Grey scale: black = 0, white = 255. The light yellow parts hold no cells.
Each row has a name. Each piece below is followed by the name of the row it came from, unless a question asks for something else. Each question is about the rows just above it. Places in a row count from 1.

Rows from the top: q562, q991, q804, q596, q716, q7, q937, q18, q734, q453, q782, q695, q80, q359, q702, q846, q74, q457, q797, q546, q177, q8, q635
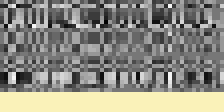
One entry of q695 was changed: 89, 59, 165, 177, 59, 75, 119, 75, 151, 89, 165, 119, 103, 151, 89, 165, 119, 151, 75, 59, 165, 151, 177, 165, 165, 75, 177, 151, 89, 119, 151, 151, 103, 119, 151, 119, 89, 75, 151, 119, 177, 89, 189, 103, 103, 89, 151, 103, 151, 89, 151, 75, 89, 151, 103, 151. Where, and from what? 46, 75
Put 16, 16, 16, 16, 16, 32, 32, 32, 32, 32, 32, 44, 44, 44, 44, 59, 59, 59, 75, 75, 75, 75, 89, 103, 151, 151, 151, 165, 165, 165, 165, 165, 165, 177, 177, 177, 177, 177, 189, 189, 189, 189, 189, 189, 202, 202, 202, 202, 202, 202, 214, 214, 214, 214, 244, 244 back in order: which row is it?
q546
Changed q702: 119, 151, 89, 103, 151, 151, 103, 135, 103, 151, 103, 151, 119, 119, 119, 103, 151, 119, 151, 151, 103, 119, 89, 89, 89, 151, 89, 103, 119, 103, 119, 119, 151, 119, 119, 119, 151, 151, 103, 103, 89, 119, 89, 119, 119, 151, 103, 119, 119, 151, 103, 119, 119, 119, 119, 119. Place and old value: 32, 103
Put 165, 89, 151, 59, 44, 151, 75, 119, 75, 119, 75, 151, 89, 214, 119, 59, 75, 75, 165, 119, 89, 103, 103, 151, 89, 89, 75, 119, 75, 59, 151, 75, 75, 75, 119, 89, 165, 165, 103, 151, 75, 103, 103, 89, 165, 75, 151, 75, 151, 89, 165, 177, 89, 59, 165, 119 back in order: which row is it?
q734
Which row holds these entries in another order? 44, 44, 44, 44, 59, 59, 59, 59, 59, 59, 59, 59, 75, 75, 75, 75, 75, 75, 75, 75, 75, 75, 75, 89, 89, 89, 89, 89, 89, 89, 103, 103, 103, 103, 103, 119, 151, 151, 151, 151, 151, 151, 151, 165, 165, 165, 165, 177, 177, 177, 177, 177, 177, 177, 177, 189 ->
q846
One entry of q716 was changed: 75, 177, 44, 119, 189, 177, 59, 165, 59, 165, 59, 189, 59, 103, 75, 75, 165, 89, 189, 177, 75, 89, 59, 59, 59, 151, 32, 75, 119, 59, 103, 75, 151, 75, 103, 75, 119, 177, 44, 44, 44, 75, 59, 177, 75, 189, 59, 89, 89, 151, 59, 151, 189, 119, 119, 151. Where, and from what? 47, 75
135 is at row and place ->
q702, 8

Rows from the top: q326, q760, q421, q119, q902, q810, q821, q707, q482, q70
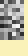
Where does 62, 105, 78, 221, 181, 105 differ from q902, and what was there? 2, 92
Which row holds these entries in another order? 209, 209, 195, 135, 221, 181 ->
q119
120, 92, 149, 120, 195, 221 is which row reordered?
q421
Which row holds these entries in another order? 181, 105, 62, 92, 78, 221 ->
q902

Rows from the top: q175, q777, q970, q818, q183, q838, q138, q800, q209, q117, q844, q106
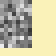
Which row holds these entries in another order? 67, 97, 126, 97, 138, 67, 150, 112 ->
q209
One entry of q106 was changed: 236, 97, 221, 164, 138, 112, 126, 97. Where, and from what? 8, 83
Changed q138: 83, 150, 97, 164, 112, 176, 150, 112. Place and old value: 5, 97

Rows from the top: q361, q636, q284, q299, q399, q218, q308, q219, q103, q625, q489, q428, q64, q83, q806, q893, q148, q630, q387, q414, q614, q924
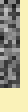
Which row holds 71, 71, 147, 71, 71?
q630
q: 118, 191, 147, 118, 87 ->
q219

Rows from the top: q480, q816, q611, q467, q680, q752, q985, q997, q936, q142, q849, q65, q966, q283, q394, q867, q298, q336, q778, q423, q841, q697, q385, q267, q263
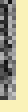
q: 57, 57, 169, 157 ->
q263
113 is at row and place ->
q65, 1

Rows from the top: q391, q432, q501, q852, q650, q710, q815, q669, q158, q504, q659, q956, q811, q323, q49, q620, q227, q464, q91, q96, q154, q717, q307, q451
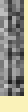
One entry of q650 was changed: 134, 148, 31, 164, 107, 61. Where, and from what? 3, 45
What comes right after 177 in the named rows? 134

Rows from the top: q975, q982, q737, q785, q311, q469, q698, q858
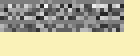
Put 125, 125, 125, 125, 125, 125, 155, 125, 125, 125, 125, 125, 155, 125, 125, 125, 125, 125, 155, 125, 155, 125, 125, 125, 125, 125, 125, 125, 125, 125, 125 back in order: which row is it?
q975
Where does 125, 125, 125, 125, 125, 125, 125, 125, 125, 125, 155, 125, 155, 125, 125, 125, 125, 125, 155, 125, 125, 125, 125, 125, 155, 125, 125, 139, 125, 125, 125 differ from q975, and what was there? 28, 125
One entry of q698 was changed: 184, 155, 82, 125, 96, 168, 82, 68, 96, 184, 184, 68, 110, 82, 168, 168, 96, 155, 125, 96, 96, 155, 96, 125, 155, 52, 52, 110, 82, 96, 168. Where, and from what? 30, 82
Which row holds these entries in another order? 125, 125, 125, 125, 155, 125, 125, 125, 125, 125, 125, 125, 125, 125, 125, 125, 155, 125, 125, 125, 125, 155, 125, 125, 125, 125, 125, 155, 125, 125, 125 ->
q975
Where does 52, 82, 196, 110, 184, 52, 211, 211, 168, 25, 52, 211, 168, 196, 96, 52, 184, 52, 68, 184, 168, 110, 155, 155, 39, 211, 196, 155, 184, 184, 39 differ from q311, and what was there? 8, 196
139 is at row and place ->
q469, 27
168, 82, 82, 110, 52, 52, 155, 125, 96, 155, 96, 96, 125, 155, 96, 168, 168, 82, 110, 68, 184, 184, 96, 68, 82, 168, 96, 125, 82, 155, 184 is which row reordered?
q698

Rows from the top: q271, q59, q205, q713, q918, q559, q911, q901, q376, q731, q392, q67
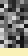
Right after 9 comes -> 79
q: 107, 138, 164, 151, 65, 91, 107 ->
q713
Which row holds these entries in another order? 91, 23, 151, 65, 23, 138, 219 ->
q67
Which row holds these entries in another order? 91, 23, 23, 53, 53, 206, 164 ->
q205
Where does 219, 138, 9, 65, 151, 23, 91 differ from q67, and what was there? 3, 23
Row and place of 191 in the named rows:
q901, 7
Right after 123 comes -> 151

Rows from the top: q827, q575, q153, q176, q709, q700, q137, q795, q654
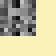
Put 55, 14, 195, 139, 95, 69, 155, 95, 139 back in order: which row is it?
q827
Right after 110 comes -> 155

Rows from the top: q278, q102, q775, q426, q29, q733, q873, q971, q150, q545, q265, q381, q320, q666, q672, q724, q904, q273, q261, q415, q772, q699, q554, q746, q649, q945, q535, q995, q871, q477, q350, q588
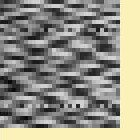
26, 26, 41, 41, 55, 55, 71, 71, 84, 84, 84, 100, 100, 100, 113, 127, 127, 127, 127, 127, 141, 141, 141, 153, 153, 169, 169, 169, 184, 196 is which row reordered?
q724
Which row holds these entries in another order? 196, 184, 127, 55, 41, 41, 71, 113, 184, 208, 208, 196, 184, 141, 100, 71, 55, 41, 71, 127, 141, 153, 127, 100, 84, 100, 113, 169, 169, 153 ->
q945

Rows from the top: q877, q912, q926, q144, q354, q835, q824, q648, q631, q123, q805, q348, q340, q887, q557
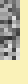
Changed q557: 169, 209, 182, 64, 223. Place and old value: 3, 196
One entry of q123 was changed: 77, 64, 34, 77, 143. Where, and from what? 3, 50
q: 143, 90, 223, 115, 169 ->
q348
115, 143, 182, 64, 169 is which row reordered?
q631
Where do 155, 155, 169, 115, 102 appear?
q144
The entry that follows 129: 102

